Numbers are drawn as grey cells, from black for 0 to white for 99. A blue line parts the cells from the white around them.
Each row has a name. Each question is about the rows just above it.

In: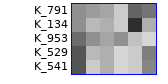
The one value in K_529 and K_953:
[83]
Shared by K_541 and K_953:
[83]
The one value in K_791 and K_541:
[79]
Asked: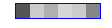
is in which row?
K_541
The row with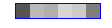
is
K_529
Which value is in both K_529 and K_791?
[79]
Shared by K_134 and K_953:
[56]

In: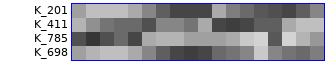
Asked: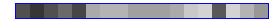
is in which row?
K_785
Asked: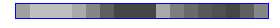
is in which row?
K_201
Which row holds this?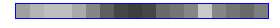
K_698

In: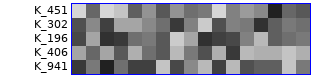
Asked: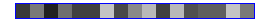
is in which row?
K_941
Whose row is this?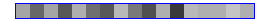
K_406
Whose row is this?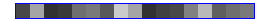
K_196

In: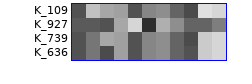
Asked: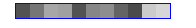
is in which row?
K_739
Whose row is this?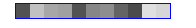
K_109
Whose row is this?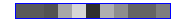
K_927

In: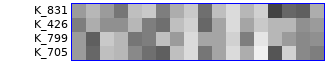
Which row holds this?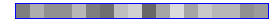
K_426
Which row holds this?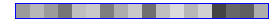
K_831
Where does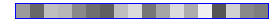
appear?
K_705

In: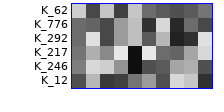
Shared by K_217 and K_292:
[42]
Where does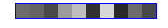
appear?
K_776
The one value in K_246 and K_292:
[35]

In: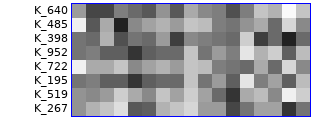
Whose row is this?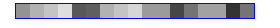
K_267
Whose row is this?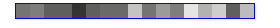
K_952
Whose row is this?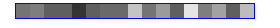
K_195
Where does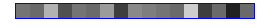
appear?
K_398
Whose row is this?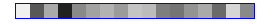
K_485

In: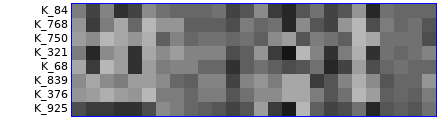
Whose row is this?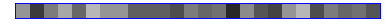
K_768
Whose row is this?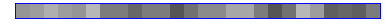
K_376
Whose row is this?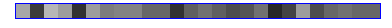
K_68
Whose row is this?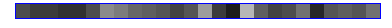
K_925
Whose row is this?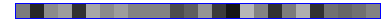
K_321

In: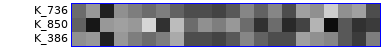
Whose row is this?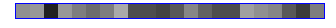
K_386
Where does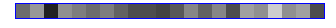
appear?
K_736
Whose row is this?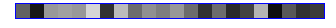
K_850

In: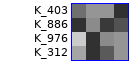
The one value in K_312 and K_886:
[19]
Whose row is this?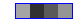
K_312
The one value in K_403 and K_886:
[19]
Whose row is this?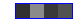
K_886

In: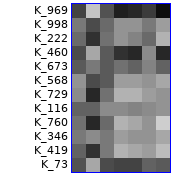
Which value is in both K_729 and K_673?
[44]
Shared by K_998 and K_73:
[29]
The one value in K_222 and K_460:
[19]
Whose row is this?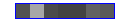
K_73

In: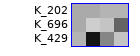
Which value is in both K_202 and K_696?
[66]
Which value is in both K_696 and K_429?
[76]
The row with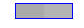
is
K_202
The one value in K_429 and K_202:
[70]
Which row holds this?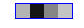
K_429

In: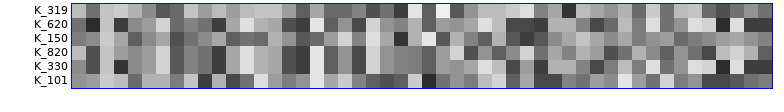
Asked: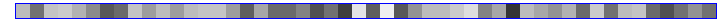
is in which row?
K_319
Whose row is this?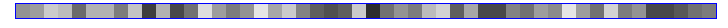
K_101
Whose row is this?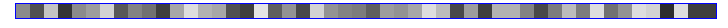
K_330
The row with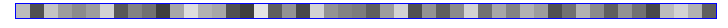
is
K_820
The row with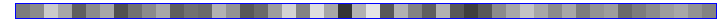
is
K_150
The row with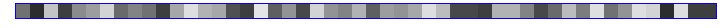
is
K_620

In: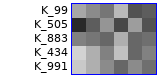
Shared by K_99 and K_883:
[46]
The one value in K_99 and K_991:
[54]

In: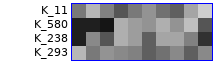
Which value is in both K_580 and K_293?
[57]
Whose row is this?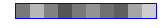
K_11
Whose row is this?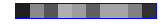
K_238
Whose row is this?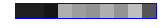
K_580
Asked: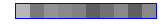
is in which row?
K_293

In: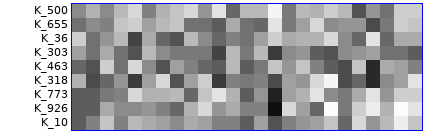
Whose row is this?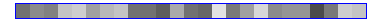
K_655
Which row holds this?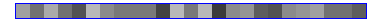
K_303
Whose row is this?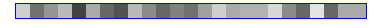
K_36
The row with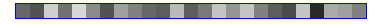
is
K_463

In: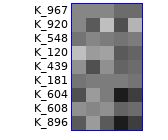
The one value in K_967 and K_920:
[52]
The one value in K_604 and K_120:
[60]

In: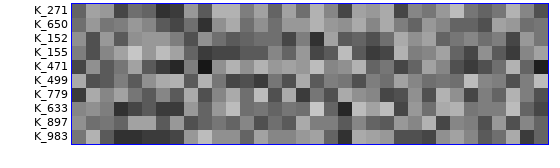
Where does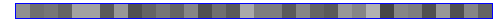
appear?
K_897
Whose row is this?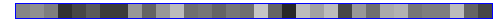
K_633
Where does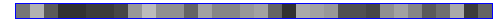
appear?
K_983

